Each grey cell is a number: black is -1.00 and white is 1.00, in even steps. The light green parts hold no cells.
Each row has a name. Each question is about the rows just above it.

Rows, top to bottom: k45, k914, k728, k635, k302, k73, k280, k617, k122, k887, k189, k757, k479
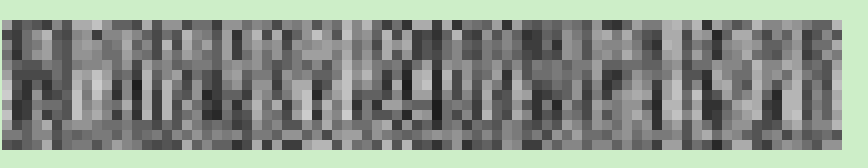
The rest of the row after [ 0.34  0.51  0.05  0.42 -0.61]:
[-0.52 -0.14  0.05  0.25  0.42 -0.43 -0.61  0.42  0.51 -0.43  0.05 -0.24
  0.25]
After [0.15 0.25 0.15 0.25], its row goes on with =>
[-0.14  0.05 -0.43  0.34  0.15  0.34 -0.52 -0.34 -0.52 -0.14  0.05 -0.24
 -0.34 -0.04 -0.14  0.05 -0.14 -0.52 -0.52 -0.14 -0.61  0.15  0.05 -0.34
  0.15  0.05  0.05  0.15 -0.04 -0.43 -0.61  0.42  0.34 -0.34 -0.04 -0.24
 -0.52  0.05  0.15  0.25  0.15 -0.24 -0.24 -0.04  0.15 -0.43 -0.14 -0.14
  0.34]
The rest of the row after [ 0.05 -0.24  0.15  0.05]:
[-0.14  0.15 -0.04  0.15 -0.61  0.05  0.25 -0.34  0.15 -0.14 -0.52 -0.04
  0.15  0.15 -0.34 -0.43 -0.34  0.15  0.34 -0.14  0.05  0.05  0.42]
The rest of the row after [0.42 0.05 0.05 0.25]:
[ 0.15 -0.04 -0.24 -0.24  0.42]

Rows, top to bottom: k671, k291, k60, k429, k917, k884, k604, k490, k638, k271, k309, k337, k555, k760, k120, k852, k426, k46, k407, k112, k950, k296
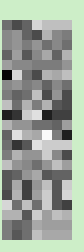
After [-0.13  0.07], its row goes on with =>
[-0.13]
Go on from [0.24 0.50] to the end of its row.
[0.40]
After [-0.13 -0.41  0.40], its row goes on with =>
[0.32 0.50]
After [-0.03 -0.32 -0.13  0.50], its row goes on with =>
[0.32 0.32 0.32]

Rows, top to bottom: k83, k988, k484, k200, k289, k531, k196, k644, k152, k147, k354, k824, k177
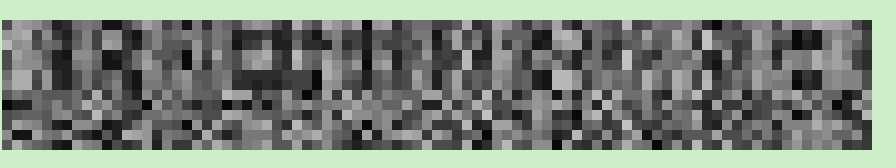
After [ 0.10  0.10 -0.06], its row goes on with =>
[ 0.10 -0.06 -0.48 -0.40  0.10  0.27 -0.31  0.27 -0.06 -0.40  0.52 -0.57
 -0.40 -0.84 -0.57  0.27  0.02 -0.65 -0.57 -0.94  0.18  0.44 -0.57  0.18
 -0.14 -0.57 -0.06 -0.31 -0.57 -0.06 -0.14  0.36 -0.65 -0.57 -0.31  0.18
 -0.75 -0.48 -0.40  0.10  0.02 -0.94 -0.65  0.18 -0.22 -0.40 -0.75 -0.65
  0.44]
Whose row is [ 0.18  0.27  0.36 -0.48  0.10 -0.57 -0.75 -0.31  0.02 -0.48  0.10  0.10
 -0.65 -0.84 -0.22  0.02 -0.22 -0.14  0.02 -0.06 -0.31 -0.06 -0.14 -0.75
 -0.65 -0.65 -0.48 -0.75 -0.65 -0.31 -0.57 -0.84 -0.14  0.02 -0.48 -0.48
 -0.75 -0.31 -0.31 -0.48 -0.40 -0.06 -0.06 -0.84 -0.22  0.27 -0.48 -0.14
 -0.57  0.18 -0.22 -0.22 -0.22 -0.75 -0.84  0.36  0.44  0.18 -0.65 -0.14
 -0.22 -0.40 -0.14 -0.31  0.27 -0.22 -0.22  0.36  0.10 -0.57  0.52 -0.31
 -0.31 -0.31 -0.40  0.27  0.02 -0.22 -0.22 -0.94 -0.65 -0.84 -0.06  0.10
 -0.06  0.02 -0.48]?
k988
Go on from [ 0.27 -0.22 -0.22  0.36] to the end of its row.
[ 0.10 -0.57  0.52 -0.31 -0.31 -0.31 -0.40  0.27  0.02 -0.22 -0.22 -0.94
 -0.65 -0.84 -0.06  0.10 -0.06  0.02 -0.48]
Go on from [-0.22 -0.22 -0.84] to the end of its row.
[-0.65  0.27]

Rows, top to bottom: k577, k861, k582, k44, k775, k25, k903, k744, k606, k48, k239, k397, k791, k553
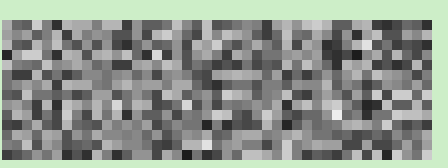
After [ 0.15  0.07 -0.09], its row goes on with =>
[ 0.25 -0.18]
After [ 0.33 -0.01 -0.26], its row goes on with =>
[ 0.42 -0.44  0.33  0.15 -0.62 -0.52 -0.01  0.42  0.77 -0.36 -0.09 -0.52
 -0.36 -0.44 -0.62]
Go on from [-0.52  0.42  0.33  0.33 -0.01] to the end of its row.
[-0.09  0.25  0.42  0.15  0.25  0.25 -0.01  0.33  0.33 -0.18 -0.44 -0.62
 -0.26 -0.09 -0.09 -0.36 -0.01 -0.01 -0.26  0.15  0.07  0.07  0.42 -0.26
  0.07 -0.09 -0.52 -0.26  0.15  0.07 -0.09  0.25 -0.18]
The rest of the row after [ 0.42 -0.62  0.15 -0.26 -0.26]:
[ 0.15 -0.44 -0.01 -0.09  0.15  0.60  0.50 -0.26 -0.44  0.07  0.60  0.25
 -0.26 -0.44 -0.18 -0.18  0.15  0.86 -0.18 -0.01 -0.62 -0.09 -0.09  0.60
  0.50  0.50  0.33]
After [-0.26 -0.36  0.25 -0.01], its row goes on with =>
[ 0.15 -0.01  0.25 -0.44 -0.18  0.07 -0.09 -0.09 -0.70 -0.01 -0.62 -0.36
 -0.44 -0.36  0.42 -0.01 -0.70 -0.26  0.07 -0.18 -0.09 -0.01  0.33  0.42
  0.25 -0.01  0.60 -0.18 -0.44 -0.26 -0.52]
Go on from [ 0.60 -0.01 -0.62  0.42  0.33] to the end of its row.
[ 0.33 -0.01  0.42  0.42 -0.52  0.15 -0.26 -0.26 -0.09  0.50  0.07 -0.26
  0.50 -0.36 -0.26 -0.09  0.07 -0.01 -0.52  0.25  0.42  0.15  0.50  0.60
  0.42 -0.26 -0.26  0.33  0.42 -0.52 -0.62 -0.44 -0.18 -0.26 -0.62]

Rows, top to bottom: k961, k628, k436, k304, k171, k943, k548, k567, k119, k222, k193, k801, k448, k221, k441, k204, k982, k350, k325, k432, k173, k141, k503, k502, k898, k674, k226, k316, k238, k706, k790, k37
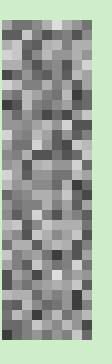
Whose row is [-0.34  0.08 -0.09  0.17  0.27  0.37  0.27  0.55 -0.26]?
k226
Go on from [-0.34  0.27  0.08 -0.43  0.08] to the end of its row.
[0.73 0.08 0.27 0.17]
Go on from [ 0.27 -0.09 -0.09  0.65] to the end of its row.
[ 0.17 -0.26 -0.43  0.55  0.45]
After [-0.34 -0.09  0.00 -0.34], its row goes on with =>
[0.08]
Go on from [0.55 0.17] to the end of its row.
[-0.09  0.00  0.65 -0.09]
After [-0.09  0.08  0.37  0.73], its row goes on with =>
[ 0.37  0.17 -0.09]

